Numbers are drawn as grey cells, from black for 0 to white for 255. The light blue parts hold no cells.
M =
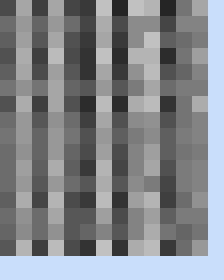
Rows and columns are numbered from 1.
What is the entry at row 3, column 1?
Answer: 95
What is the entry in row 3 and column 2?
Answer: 159
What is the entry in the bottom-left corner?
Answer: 87
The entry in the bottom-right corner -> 152
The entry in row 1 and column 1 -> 75
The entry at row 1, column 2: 166
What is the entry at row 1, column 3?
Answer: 63
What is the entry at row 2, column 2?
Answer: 152
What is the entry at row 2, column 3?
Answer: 101
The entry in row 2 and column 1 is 108
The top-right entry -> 166

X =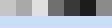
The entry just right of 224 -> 112
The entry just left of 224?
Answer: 169
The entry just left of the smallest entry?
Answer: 57

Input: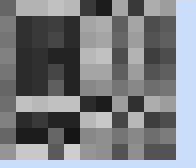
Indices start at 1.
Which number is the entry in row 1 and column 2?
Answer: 179
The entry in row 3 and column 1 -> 117
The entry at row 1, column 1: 102
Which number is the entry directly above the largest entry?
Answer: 21
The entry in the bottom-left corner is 149
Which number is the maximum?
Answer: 206
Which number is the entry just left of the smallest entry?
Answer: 102
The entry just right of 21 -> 136
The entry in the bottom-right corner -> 83
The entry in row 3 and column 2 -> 48
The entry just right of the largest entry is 149
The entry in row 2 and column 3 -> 56
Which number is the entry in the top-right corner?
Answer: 157
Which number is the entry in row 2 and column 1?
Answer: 124
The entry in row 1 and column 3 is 179
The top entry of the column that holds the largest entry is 185
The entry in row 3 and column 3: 56
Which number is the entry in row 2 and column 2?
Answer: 48
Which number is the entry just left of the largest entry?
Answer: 89

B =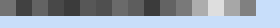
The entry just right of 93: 59
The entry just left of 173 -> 121
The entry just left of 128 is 167

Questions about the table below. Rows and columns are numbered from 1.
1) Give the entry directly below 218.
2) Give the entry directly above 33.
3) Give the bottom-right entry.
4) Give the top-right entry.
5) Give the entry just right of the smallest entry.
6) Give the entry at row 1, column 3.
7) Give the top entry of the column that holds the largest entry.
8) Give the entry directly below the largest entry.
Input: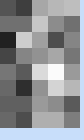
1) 146
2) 112
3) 125
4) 190
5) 205
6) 167
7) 183
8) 212

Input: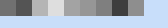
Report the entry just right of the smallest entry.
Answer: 142
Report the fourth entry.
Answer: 222
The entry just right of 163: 150

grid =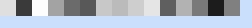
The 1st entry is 222
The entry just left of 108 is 163
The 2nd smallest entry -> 58
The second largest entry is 229

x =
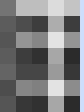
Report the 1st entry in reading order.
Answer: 115
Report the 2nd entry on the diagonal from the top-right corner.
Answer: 173
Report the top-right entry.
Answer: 196
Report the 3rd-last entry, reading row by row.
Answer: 48
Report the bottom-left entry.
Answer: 85
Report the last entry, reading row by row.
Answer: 42
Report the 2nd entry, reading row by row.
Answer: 188

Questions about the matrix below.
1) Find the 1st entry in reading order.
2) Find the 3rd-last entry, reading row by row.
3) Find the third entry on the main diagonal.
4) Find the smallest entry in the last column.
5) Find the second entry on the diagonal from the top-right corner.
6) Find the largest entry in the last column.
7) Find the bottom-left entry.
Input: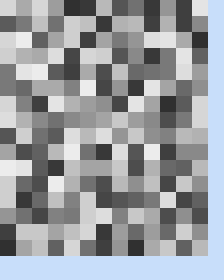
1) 214
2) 200
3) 97
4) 48
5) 63
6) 228
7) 48

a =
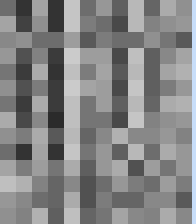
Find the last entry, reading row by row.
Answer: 136
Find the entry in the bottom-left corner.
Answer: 144
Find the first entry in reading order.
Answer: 109
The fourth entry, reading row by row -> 51
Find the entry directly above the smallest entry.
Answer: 59
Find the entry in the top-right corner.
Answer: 144
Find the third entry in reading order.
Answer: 164
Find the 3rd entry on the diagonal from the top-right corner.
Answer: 144
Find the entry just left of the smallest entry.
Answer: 136
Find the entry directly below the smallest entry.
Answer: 89
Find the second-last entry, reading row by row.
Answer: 171
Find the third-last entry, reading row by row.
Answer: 130
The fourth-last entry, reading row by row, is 136
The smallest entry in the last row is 95
